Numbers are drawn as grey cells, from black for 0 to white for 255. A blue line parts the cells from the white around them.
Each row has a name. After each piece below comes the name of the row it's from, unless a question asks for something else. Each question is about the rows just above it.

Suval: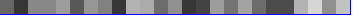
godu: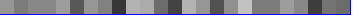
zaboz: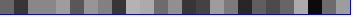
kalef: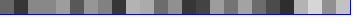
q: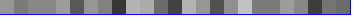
godu
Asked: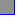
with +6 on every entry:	[150]
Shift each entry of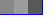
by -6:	[130 151  82]
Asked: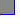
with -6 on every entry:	[130]
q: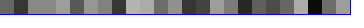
zaboz
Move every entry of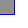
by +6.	[150]

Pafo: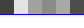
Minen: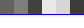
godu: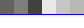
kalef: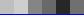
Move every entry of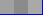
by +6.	[167 145 175]
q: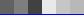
godu
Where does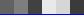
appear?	Minen
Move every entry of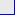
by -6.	[227]
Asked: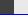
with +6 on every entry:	[ 71 239]

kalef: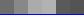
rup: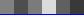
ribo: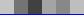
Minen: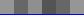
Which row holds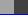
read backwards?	ribo
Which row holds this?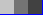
ribo
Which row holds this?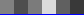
rup
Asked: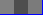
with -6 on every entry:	[123  72 117]

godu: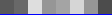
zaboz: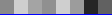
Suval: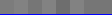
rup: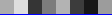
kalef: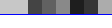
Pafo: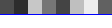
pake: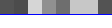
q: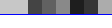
kalef
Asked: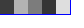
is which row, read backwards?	rup
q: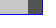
pake
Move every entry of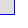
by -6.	[216]

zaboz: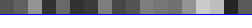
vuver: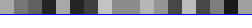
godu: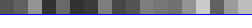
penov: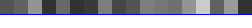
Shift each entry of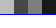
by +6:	[195  77 132  31]
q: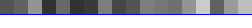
godu
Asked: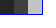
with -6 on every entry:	[ 31  58 189]
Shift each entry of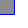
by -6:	[134]

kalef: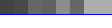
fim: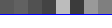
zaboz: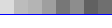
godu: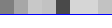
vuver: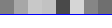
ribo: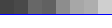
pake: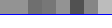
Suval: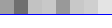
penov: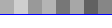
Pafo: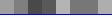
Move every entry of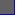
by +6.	[103]
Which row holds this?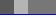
Pafo
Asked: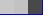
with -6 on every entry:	[194 188  67]
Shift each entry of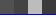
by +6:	[ 87  73 194  65]
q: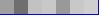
Suval

